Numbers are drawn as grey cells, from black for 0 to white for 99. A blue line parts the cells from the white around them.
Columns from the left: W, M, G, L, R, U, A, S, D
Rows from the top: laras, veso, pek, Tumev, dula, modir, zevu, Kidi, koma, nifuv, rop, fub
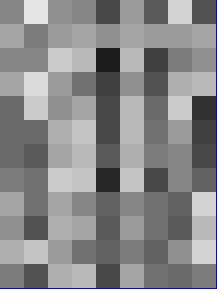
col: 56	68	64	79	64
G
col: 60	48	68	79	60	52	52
S
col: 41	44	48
A
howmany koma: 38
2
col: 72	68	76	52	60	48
U
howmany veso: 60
3

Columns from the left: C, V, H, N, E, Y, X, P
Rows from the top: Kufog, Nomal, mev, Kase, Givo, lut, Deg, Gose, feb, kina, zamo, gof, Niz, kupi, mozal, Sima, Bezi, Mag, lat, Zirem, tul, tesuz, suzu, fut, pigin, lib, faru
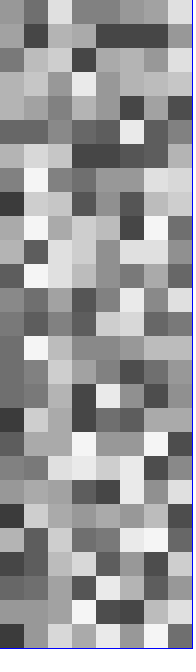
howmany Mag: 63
0
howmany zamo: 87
3
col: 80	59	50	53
H
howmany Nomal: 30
0
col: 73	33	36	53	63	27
N
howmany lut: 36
2
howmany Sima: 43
2

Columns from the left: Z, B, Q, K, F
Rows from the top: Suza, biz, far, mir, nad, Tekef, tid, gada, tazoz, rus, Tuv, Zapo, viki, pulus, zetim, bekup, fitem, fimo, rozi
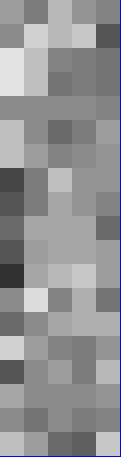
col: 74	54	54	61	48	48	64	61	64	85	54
B
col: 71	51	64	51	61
Q
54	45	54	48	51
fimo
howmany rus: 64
3
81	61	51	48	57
zetim
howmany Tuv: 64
2

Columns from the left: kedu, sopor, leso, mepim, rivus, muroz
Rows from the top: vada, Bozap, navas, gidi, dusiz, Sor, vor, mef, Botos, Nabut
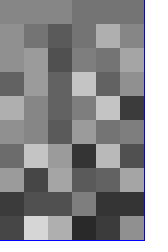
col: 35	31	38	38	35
leso
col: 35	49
mepim
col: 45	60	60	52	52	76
sopor
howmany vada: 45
3
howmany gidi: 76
1
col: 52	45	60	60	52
sopor
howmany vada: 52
3

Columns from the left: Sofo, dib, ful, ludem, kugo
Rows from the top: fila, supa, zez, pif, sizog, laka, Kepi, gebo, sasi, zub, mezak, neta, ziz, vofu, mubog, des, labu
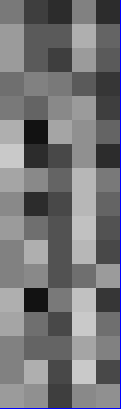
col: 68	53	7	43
dib
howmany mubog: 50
2
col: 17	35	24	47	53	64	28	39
ful
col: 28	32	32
ful
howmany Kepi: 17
2
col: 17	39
kugo
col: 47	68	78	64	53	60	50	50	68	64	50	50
Sofo

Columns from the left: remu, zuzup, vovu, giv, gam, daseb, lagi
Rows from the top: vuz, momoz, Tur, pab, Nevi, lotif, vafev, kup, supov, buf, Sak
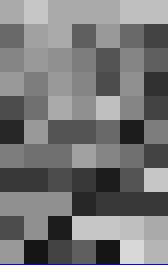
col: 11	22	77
gam
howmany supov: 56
3
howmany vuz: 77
1

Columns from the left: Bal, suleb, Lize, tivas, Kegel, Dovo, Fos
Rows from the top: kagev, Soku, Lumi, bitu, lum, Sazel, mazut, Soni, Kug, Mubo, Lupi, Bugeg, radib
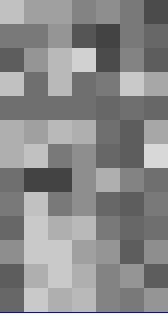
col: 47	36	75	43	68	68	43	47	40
Bal
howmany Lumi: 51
1
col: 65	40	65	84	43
Fos
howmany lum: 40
2

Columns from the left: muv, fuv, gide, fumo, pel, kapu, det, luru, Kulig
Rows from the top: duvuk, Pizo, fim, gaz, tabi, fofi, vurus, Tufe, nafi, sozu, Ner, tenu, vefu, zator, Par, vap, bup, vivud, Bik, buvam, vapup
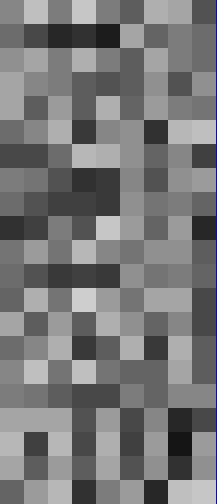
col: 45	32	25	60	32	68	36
fuv
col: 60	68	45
gide
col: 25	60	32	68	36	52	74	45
fuv
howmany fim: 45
0
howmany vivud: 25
0
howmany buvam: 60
1
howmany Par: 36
2

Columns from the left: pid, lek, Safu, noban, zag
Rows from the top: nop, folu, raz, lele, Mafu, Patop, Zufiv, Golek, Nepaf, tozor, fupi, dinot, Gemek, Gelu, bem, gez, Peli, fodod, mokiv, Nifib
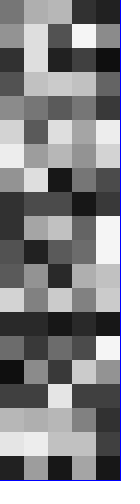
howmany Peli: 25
4
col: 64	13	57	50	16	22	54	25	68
lek
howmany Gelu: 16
3
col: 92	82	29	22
zag

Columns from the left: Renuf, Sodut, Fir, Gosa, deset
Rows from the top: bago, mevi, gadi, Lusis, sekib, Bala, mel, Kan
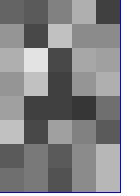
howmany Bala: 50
1
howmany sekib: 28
0

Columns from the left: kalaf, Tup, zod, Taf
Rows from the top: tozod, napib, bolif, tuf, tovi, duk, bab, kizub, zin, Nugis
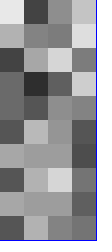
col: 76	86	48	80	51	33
Taf
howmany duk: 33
2
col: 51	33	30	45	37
Taf
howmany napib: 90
0
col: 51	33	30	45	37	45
Taf
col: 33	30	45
Taf

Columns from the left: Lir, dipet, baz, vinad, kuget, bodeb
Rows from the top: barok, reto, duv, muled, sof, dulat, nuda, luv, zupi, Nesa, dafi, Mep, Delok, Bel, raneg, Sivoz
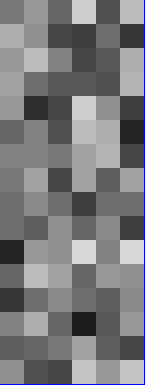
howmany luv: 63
3
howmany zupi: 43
4

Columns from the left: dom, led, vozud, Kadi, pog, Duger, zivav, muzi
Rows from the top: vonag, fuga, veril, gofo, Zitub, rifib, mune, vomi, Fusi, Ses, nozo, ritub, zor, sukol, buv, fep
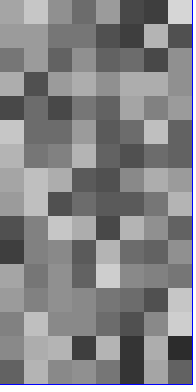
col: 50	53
dom
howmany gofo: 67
4
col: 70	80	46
pog
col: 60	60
led
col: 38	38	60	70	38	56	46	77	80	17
muzi

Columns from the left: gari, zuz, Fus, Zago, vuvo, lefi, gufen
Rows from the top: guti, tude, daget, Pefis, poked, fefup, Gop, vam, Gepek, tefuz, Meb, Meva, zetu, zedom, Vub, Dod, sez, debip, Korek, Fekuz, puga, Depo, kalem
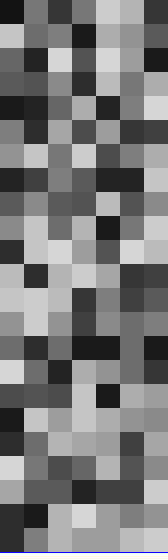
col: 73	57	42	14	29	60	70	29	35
Fus
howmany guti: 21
2
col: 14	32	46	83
lefi
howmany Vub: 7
0
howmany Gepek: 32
2
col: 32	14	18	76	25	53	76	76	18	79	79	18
zuz
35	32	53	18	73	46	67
Pefis

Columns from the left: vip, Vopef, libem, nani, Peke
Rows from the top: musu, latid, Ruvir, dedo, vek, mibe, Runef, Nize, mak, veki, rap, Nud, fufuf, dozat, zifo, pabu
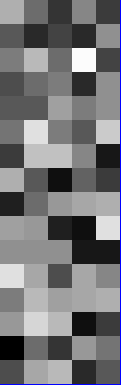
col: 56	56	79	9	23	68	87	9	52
Peke
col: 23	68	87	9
Peke
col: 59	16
nani
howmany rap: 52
0

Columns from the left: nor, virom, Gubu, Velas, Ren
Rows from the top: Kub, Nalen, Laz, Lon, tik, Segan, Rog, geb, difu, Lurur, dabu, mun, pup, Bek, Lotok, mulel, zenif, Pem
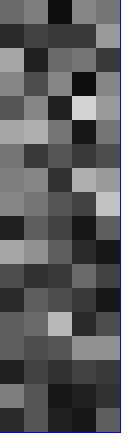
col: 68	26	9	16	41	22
Velas
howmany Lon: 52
3
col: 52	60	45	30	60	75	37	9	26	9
Ren

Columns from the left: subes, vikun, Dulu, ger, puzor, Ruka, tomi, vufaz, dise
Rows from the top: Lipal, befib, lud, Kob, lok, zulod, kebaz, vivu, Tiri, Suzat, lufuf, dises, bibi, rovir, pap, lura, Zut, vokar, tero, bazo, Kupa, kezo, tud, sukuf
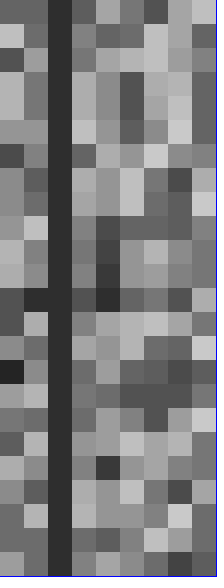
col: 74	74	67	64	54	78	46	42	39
tomi
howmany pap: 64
1
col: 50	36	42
vikun
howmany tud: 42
4
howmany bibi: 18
3
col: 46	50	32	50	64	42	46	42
ger
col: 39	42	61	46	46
vikun

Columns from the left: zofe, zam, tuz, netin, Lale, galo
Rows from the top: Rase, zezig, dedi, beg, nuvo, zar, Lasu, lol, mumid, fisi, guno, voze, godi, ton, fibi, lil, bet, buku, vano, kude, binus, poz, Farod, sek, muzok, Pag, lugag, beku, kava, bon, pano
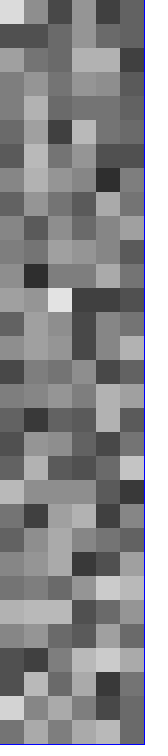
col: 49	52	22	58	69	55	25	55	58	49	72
zam
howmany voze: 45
1
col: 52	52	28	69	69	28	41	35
Lale
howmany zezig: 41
2

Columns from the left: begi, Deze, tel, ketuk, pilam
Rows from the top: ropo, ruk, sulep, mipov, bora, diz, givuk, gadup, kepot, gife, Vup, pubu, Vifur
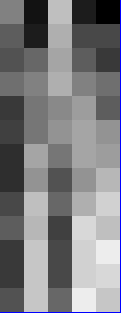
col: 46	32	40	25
tel
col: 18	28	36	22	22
begi
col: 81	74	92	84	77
pilam

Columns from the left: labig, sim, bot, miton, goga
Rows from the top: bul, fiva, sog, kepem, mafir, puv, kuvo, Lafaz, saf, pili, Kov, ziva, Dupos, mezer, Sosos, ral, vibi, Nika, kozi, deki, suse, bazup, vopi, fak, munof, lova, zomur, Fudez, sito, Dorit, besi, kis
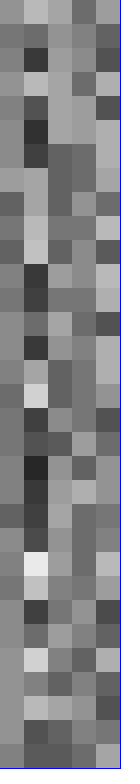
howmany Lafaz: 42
1
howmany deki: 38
1
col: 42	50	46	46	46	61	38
miton

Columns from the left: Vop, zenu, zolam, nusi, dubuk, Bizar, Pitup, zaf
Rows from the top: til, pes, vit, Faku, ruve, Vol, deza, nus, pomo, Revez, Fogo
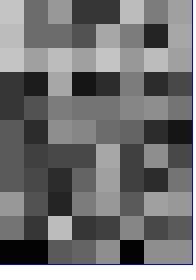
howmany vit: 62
3
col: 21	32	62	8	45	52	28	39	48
nusi
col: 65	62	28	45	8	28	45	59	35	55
zaf
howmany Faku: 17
2
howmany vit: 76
2
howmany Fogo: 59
0
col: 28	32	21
zenu

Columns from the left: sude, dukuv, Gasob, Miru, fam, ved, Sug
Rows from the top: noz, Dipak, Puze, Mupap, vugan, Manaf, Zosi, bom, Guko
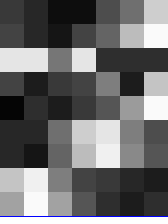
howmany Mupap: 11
2
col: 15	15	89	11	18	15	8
dukuv
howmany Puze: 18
3

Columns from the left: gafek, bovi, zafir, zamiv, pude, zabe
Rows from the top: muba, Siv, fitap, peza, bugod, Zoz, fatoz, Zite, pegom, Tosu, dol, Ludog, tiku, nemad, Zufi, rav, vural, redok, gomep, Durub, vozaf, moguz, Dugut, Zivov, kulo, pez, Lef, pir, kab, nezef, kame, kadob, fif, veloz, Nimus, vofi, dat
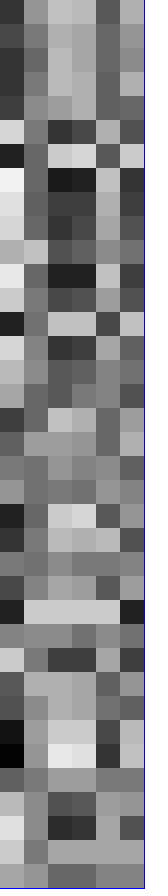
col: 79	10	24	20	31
zafir
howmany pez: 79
4
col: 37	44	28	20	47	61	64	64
pude
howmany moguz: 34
1
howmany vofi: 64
4

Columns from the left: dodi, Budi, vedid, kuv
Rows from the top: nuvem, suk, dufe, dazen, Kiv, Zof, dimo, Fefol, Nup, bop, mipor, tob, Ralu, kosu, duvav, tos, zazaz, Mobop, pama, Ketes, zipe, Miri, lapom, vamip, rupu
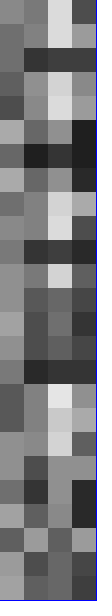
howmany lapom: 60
2
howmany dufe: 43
1
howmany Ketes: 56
3

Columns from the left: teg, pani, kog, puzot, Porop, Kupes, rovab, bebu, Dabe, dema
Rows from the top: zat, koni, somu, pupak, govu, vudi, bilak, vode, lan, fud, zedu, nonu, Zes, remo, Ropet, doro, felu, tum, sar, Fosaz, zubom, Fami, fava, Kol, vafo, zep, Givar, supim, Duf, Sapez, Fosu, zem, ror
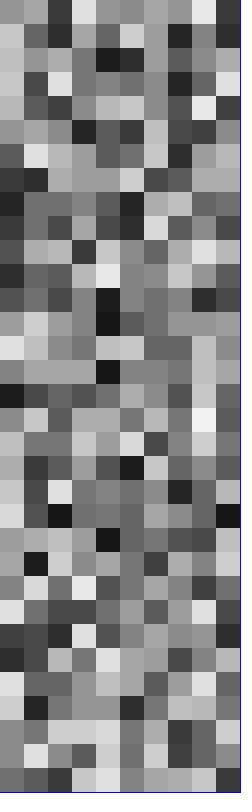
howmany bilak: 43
1
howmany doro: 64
4
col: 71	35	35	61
Porop

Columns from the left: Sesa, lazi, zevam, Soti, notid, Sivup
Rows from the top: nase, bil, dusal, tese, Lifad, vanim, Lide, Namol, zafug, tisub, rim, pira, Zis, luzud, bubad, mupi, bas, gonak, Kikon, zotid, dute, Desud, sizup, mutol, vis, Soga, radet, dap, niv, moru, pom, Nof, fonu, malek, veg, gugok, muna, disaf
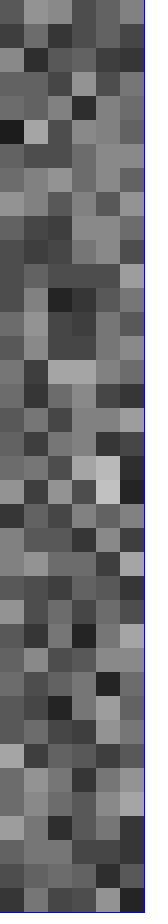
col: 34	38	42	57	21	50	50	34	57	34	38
Sesa
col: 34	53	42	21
Sivup
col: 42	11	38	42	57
Sesa
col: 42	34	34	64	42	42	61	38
Sesa

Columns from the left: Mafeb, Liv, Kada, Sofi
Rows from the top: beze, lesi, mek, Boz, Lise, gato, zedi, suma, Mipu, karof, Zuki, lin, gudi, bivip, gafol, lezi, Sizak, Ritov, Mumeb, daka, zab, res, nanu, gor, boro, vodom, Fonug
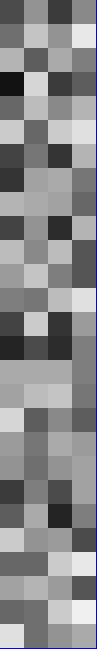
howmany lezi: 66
3
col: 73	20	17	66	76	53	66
Kada

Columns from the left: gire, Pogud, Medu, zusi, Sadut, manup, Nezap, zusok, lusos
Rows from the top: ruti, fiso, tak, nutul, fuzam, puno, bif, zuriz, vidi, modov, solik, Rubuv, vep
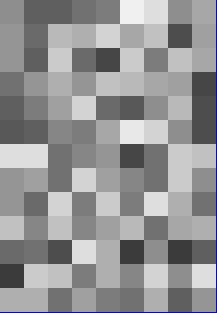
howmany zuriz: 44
2
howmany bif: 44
2
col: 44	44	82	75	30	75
Medu
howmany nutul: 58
2
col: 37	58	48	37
Pogud
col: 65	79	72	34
manup

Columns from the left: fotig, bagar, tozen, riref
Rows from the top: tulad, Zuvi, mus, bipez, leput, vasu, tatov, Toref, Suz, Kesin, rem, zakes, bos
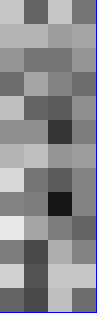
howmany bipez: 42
2
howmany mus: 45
2
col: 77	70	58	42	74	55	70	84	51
fotig
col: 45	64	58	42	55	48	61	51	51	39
riref
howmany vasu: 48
1

